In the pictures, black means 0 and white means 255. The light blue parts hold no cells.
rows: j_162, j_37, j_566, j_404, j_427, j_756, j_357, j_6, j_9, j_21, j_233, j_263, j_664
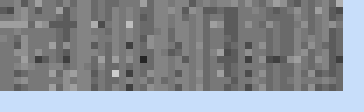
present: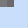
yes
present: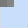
yes

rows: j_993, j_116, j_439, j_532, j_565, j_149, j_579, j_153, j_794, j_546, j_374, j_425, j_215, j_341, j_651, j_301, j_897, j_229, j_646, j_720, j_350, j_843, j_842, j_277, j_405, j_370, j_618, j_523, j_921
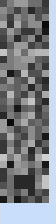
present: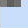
no
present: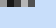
yes
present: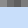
no
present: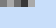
yes

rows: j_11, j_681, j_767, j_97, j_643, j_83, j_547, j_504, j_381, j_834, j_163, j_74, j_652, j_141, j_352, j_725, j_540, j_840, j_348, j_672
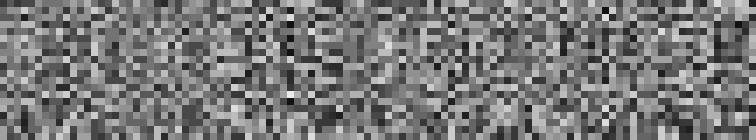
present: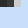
no
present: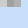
no
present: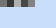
no
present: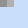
yes
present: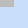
yes
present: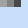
yes
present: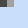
yes

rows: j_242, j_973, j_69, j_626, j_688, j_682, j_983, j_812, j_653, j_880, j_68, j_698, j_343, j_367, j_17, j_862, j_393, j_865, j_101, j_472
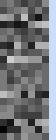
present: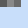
yes
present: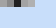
yes
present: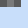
no

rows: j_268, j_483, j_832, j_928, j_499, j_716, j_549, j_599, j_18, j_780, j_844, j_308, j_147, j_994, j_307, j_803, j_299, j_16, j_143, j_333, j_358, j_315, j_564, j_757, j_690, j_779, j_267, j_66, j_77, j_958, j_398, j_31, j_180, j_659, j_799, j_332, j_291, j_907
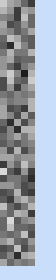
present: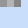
yes
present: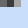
no
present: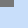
yes
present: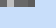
yes
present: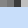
yes
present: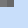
yes

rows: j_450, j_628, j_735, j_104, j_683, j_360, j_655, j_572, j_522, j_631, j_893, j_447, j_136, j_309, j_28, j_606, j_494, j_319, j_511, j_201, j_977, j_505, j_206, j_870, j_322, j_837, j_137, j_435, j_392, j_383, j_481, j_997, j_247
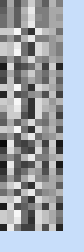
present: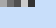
no
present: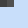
yes
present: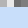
no
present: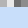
yes

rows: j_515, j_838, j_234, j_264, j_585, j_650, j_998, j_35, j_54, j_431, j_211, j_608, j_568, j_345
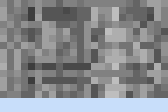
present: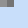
yes
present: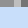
yes
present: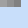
yes

